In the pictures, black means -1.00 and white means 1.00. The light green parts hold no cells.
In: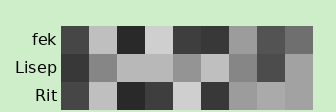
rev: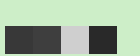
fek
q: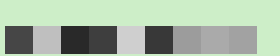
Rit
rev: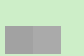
Rit
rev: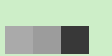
Rit
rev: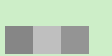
Lisep

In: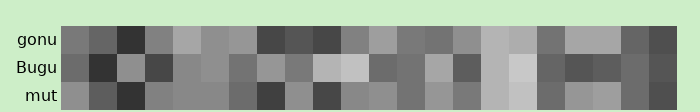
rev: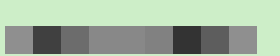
mut
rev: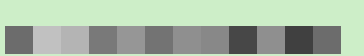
mut
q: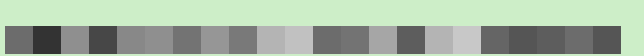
Bugu
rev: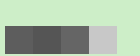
Bugu
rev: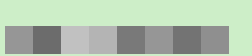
mut
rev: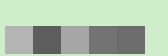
Bugu
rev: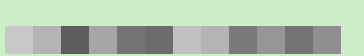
Bugu

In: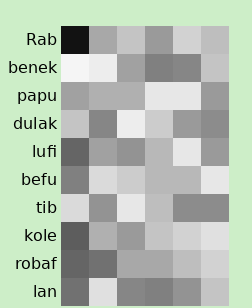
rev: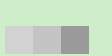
kole
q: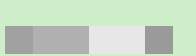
papu
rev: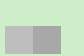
robaf
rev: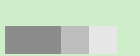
tib
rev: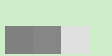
lan

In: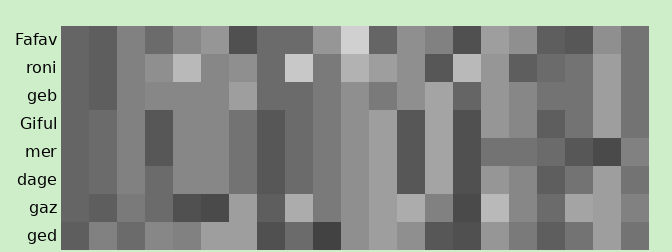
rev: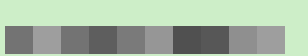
ged
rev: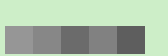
Fafav
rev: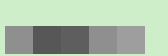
Fafav

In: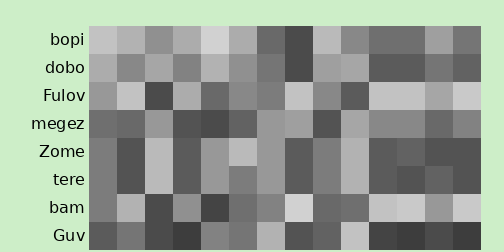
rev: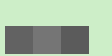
dobo
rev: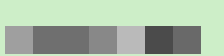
bopi
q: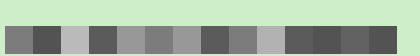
tere
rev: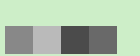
bopi
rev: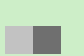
bam
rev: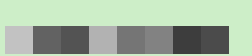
Guv

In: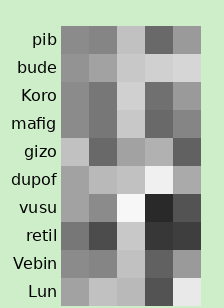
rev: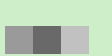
pib
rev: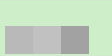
Lun
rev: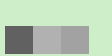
gizo
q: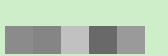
pib
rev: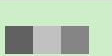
Vebin

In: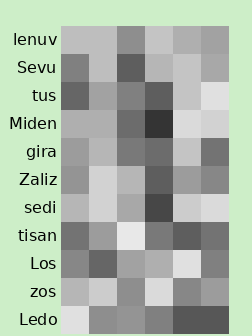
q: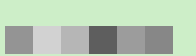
Zaliz
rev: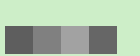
tus
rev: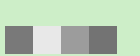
tisan

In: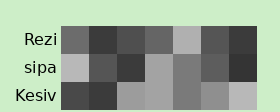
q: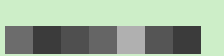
Rezi
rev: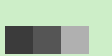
Rezi
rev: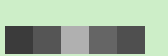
Rezi
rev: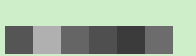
Rezi
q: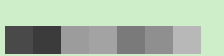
Kesiv
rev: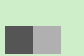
Rezi
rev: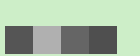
Rezi

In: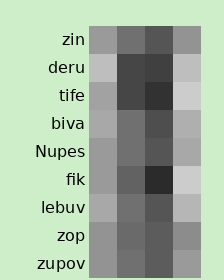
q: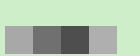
biva
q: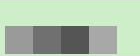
Nupes
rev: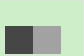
tife

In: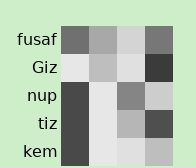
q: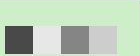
nup
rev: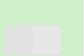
kem
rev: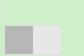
tiz
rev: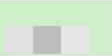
Giz
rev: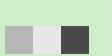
tiz

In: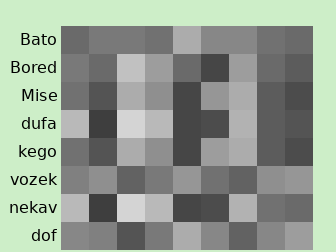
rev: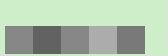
dof
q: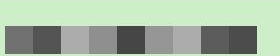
Mise
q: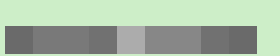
Bato
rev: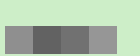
vozek
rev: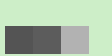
dufa
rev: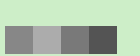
dof

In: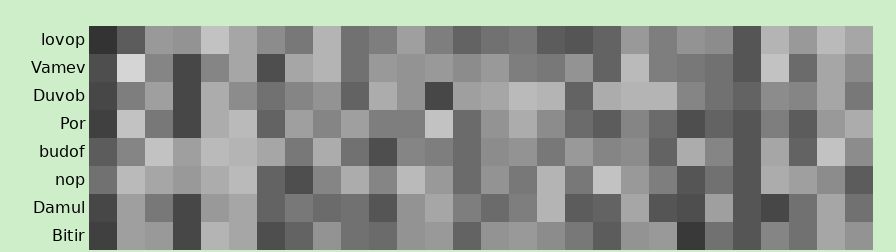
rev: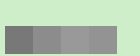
Bitir
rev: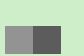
Bitir
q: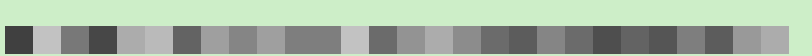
Por
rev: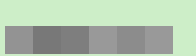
Vamev

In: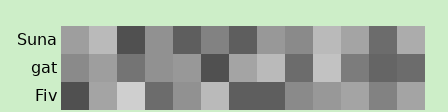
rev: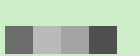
gat
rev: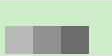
Fiv
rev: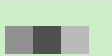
Suna
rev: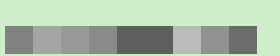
Fiv

